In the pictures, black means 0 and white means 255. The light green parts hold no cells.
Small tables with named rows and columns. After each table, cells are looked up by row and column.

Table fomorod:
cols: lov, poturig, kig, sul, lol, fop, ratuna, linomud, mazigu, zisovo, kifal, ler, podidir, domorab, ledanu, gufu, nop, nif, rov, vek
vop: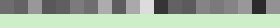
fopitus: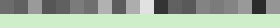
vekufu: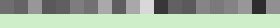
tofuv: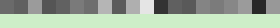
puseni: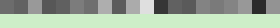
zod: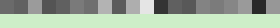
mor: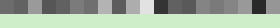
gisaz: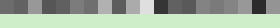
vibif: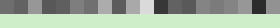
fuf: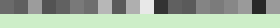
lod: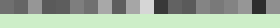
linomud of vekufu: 169
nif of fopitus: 153
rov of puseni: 43
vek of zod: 151
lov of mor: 108
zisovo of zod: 174
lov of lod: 111
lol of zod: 96
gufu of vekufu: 122
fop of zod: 122
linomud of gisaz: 177
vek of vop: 146
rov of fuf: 40
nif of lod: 150
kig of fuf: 156
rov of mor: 41

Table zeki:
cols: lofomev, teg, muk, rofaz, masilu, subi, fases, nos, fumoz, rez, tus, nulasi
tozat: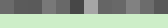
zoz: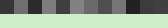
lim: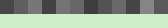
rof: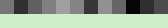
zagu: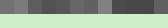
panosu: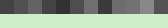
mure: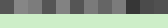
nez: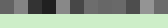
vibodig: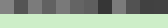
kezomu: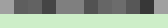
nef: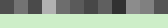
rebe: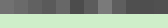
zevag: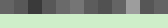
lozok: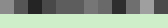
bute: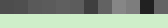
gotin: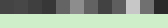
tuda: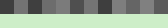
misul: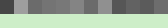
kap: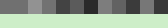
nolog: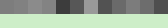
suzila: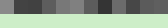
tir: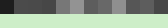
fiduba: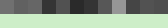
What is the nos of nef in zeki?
95
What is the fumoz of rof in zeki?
101
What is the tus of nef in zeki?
128
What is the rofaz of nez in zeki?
32
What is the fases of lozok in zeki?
118
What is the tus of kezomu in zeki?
55
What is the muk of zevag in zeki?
58
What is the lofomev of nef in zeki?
78
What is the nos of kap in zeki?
125

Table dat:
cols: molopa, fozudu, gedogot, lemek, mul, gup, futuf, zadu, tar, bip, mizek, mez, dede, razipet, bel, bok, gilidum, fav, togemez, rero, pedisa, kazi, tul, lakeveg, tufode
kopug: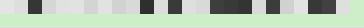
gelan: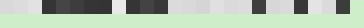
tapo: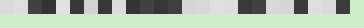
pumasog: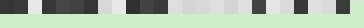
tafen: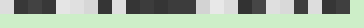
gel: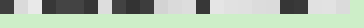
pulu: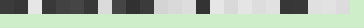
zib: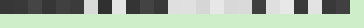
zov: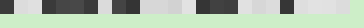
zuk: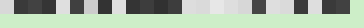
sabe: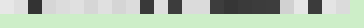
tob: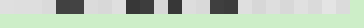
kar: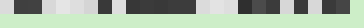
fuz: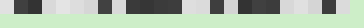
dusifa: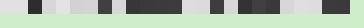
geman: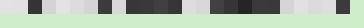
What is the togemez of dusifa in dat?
64
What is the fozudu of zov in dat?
220
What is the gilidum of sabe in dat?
54
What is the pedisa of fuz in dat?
216
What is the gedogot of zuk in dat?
66
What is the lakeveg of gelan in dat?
219
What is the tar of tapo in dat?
220
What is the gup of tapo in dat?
56
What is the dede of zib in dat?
223
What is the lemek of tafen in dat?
56
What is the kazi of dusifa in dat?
223
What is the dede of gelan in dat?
219
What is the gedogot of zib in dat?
69
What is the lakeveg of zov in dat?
225
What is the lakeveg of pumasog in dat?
219
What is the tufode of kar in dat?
69

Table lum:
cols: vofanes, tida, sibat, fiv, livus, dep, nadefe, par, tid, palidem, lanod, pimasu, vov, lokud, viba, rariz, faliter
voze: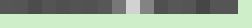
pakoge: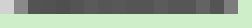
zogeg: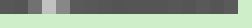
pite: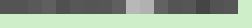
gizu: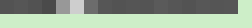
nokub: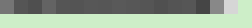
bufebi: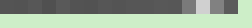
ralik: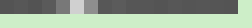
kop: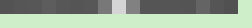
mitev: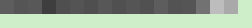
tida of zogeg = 85
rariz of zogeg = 85
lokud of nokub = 86
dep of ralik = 208
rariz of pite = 83
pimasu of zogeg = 85
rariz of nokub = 136
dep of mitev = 84
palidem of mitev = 85
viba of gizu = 87
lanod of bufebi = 86
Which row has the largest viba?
bufebi

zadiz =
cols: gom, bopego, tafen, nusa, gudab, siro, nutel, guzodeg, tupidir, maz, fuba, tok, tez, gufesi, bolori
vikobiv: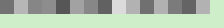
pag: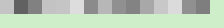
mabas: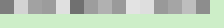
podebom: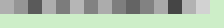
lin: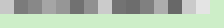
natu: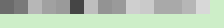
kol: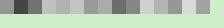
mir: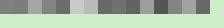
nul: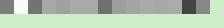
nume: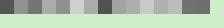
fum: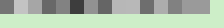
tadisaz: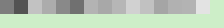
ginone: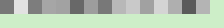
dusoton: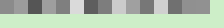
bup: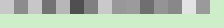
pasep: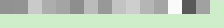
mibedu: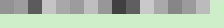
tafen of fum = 166
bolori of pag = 126
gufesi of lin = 202
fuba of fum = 110
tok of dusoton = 208
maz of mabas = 227
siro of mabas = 112
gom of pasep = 146
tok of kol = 180
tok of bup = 148
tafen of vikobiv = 134
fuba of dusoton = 119
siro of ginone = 104
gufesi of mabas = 190
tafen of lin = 136
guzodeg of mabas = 177
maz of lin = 109
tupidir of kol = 109
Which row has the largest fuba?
mabas

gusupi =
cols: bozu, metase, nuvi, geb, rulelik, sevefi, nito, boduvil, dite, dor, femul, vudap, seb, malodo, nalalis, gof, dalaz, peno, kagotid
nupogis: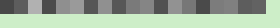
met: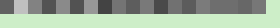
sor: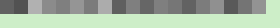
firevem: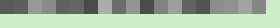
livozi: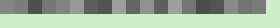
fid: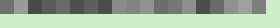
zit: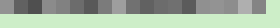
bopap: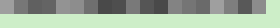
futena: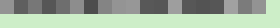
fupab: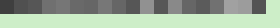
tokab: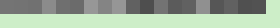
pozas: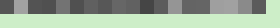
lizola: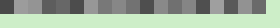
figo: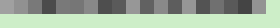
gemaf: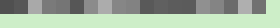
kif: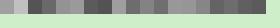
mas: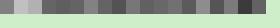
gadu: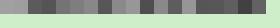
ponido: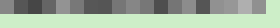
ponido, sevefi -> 120
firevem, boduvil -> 172
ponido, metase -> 86
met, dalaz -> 110
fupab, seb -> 137
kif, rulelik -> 147
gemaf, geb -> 122
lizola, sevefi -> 76
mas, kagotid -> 98
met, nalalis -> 123
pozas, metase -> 161
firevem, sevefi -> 100
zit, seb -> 112
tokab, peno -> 80
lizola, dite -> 135
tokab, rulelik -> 111
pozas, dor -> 97
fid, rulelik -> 105
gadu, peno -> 65

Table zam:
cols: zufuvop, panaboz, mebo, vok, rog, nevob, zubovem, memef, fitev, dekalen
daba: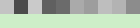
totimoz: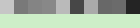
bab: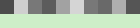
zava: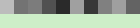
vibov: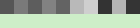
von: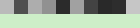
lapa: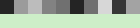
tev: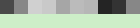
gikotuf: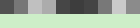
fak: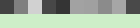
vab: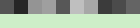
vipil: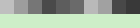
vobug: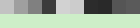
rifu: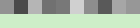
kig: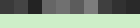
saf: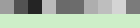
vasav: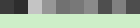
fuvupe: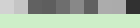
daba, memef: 190
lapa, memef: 215
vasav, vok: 150
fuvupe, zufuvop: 210
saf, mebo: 36
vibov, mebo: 93
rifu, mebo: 181
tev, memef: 36
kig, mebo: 35
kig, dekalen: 41
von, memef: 41
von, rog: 43
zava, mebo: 124
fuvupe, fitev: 171

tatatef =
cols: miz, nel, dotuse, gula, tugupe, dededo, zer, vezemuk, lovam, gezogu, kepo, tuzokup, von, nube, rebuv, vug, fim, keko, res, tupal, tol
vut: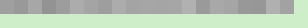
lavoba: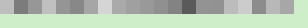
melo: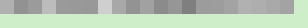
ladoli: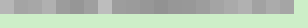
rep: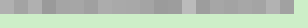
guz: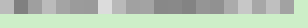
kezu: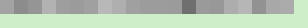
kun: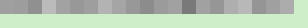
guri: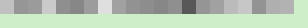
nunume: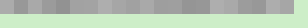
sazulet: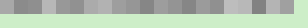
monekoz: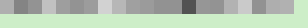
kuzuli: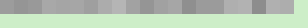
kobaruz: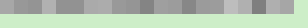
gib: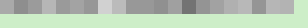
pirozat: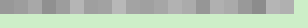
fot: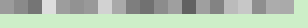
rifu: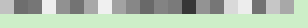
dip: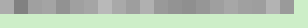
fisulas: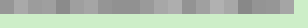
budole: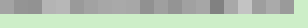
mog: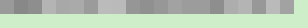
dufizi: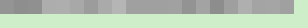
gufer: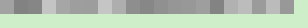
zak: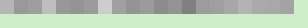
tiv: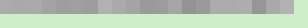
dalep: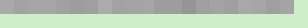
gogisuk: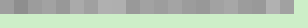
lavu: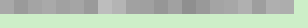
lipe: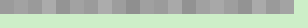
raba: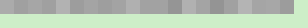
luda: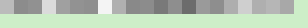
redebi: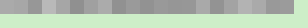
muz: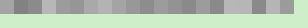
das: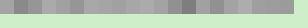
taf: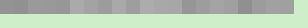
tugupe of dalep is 161
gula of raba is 160
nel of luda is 140
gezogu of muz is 152
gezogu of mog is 150
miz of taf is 147
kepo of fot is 113
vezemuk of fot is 210
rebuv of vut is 154
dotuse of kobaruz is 148
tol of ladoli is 165
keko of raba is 180
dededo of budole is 154
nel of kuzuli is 149
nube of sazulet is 134
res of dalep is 166
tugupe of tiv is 158
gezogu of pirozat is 163
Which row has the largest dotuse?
rep

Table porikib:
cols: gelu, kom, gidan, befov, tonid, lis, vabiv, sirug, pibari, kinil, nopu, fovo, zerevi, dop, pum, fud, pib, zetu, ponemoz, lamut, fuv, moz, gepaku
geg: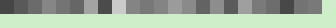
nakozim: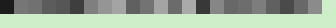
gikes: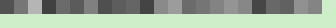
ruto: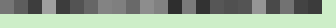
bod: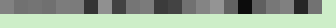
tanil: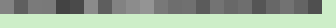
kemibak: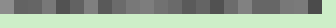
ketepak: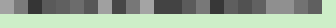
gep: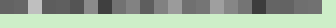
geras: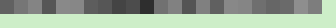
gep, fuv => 99
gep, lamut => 100
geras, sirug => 86
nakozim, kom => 118
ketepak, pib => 94
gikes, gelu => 82
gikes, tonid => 107
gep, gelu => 99
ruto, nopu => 141
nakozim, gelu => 28
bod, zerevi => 67
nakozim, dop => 170
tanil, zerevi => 110
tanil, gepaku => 79
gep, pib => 134
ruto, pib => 80
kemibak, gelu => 140
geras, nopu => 46
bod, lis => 123
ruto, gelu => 117

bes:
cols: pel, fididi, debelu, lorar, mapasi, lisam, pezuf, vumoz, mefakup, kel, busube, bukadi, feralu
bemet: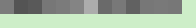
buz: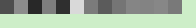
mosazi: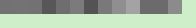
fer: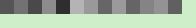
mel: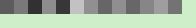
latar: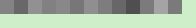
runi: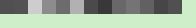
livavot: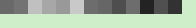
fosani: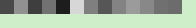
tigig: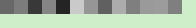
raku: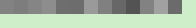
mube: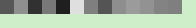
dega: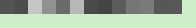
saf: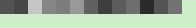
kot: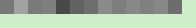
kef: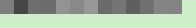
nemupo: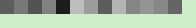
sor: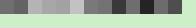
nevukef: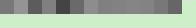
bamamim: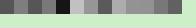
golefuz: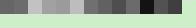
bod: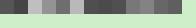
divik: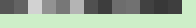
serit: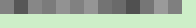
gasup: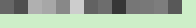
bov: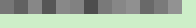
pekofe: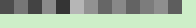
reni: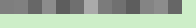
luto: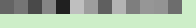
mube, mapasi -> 31
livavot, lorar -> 167
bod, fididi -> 69
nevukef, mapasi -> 68
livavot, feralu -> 50
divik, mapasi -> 119
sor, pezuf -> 121
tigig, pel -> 104
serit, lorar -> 123
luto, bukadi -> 147
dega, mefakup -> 92
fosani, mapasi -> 29
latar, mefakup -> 103
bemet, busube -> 119
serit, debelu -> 135
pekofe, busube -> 124
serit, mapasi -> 146
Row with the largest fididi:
kot

